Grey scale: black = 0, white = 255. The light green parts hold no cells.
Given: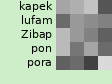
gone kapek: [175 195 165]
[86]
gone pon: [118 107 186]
[165]
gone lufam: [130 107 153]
[141]
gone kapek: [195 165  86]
[175]
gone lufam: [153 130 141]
[107]
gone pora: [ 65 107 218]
[96]
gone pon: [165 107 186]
[118]

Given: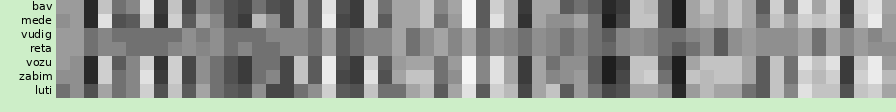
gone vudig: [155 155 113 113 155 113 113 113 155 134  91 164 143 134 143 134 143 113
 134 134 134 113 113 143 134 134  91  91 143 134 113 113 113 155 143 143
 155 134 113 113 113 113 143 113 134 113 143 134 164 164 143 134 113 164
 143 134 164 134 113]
[124]
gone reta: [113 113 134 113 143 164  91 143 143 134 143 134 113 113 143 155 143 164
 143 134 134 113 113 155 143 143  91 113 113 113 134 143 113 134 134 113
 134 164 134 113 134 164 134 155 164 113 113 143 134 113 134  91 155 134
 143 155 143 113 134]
[102]
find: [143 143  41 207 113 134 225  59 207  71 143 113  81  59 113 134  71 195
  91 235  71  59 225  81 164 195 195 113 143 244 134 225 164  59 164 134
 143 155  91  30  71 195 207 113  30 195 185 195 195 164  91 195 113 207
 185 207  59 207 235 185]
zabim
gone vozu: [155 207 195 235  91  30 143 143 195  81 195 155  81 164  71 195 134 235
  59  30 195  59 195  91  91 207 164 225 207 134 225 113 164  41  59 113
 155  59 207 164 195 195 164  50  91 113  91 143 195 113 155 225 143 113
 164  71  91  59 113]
[244]
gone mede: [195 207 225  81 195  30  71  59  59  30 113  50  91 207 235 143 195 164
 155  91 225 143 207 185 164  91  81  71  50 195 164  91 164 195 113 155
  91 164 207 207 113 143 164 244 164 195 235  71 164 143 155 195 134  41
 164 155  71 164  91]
[175]
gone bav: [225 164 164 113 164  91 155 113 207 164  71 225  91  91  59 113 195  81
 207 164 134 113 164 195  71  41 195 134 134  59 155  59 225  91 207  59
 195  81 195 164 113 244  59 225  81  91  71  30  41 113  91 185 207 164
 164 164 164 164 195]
[216]

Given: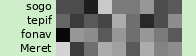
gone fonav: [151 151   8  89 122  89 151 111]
[141]
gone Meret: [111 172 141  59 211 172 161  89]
[131]
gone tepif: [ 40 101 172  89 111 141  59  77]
[68]
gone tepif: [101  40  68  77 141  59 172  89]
[111]
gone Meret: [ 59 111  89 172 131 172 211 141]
[161]
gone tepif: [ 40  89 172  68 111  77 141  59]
[101]

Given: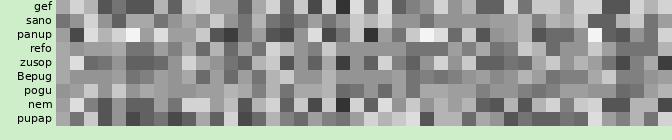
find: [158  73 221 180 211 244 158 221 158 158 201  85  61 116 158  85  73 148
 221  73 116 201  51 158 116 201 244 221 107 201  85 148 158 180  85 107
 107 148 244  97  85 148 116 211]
panup
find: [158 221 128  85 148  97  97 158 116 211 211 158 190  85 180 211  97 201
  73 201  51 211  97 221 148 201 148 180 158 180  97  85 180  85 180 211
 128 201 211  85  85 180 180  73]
nem
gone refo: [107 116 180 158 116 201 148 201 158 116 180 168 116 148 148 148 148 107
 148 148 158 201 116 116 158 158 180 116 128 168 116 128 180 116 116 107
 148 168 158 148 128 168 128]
[211]
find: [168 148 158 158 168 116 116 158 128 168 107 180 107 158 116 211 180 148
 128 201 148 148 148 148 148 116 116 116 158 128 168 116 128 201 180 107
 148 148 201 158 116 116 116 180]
refo
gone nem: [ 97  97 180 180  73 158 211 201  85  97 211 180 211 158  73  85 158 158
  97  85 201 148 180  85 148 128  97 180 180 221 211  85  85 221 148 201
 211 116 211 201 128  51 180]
[190]
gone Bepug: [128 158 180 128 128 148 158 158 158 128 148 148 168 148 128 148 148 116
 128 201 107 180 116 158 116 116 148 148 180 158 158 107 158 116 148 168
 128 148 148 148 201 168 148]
[137]

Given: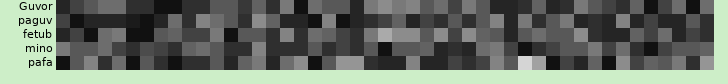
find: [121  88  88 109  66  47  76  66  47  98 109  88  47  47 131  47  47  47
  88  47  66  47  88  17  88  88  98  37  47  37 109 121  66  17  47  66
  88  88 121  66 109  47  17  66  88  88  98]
mino
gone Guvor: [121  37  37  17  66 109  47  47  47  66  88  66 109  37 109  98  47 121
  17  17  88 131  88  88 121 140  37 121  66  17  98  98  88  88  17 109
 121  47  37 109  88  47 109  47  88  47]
[56]
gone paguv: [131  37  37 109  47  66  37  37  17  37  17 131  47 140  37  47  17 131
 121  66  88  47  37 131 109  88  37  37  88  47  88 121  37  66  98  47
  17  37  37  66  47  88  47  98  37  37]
[27]
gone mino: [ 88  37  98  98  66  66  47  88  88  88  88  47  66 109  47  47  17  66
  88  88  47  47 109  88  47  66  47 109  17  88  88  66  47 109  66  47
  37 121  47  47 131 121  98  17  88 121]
[76]

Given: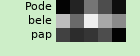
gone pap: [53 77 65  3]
[44]
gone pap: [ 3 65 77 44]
[53]
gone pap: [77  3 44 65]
[53]
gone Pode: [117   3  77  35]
[14]

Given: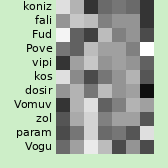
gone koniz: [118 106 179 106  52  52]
[223]
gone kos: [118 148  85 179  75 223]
[138]
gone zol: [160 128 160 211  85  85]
[170]
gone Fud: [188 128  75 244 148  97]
[64]

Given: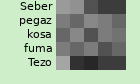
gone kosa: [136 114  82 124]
[103]
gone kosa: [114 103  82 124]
[136]
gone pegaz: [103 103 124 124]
[136]
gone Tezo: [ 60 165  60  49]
[39]

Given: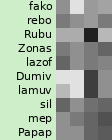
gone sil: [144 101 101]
[112]
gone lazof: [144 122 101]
[132]
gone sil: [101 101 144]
[112]
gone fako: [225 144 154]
[163]

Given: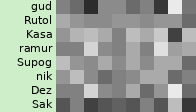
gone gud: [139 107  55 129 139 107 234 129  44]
[118]
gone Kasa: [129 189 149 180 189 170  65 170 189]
[201]
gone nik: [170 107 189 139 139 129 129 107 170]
[149]
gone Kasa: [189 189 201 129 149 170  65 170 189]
[180]
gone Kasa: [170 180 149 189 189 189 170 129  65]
[201]
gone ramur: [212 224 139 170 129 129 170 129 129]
[159]

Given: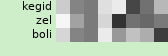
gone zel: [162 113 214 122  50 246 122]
[104]
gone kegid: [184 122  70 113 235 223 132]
[204]
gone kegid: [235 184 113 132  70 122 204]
[223]
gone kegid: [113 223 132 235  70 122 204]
[184]
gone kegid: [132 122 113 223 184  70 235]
[204]

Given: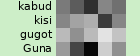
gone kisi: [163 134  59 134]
[174]
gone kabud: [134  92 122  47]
[112]
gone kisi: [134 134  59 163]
[174]
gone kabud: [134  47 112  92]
[122]

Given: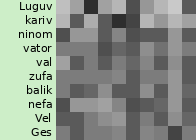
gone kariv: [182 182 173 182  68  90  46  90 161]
[151]
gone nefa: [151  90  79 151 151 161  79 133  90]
[102]
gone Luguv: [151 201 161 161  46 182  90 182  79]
[191]
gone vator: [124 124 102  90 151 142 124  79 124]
[113]
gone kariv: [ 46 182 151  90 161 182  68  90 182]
[173]

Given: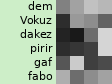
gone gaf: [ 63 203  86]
[75]
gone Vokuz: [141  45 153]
[98]
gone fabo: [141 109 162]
[174]
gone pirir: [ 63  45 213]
[54]

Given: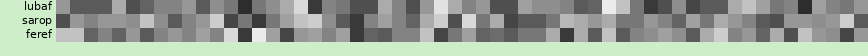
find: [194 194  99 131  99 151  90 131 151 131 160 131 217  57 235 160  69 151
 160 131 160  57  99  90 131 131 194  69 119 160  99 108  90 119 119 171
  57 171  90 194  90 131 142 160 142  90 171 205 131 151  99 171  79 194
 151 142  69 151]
feref
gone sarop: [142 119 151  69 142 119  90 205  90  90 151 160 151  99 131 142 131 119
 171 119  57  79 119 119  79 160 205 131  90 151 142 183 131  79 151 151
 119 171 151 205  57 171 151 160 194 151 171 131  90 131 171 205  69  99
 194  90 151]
[217]
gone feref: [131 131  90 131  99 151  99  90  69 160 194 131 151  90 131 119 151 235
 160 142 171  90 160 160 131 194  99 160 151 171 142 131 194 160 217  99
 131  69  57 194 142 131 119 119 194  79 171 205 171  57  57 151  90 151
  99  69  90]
[108]
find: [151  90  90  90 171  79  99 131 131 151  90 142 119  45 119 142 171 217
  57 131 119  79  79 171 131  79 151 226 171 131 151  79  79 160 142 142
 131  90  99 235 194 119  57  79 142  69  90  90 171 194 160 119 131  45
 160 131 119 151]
lubaf
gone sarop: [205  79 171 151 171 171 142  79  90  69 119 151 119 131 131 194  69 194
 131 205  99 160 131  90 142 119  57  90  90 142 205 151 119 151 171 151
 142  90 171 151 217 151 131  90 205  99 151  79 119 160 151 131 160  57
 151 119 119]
[183]
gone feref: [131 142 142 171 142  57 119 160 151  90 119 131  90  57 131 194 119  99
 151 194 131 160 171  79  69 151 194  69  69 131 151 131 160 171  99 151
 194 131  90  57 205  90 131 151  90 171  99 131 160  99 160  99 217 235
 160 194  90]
[108]

